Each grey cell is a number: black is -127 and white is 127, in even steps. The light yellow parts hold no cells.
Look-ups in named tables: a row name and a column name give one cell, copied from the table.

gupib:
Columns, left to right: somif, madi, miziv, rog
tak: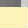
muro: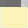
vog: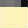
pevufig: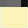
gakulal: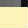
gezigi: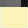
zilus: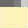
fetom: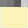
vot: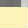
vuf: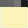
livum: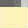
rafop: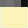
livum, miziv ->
-11
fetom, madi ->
-8
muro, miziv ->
-18
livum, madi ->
-27
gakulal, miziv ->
-15
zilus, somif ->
-21
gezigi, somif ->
-24
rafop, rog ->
-110
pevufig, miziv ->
-18
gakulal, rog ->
-109
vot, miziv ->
-15
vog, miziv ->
-20
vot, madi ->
-19
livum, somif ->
-23
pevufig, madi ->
-20
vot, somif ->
-12
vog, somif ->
-13

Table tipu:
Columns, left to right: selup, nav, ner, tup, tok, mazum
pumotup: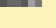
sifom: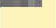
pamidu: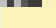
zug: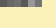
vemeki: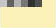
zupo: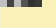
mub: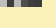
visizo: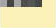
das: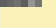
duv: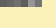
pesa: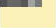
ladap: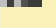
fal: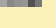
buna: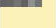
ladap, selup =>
63
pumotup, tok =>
32
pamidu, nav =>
-63
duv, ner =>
-15
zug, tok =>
24
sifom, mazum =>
-11
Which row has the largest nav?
fal

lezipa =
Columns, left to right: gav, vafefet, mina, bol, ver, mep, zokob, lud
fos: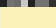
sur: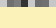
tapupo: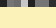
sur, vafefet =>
-15
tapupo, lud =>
-81
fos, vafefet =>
-12
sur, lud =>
71
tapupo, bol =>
71
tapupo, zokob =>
-10
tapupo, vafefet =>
-10
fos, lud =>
-78
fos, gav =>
-93
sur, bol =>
-76
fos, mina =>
-20
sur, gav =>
75
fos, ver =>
-93
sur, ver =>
74
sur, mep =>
-18
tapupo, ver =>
-94
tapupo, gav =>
-93
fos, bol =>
73
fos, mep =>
-12
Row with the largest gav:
sur

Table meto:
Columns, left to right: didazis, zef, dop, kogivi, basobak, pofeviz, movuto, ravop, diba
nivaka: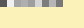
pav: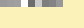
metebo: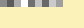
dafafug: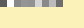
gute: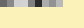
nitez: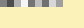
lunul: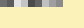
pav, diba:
24
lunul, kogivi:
68
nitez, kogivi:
118
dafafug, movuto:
9
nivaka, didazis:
-40
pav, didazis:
26
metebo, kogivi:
127
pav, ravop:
4
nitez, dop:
51
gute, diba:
57
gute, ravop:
18
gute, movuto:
44
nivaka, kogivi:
47
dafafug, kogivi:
21

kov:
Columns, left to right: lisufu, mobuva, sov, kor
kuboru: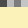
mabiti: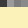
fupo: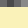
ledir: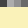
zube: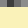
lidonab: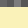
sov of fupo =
-23
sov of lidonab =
-2
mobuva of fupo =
-53
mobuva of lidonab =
-38
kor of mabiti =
10
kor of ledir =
-22
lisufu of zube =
5
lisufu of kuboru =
-52
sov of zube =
-18

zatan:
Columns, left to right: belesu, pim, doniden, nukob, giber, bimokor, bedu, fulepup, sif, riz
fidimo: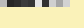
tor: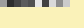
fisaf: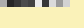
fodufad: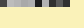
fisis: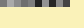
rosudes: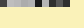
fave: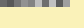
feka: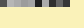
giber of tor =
-47
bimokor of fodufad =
-97
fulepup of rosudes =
-80
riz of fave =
31
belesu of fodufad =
-58
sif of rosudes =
-40
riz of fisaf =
82
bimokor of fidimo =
101
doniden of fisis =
12
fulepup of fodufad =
-79
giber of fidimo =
-74
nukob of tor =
-35
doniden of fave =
-9
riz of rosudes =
-81
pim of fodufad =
60
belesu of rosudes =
-61
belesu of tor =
30
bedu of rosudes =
54

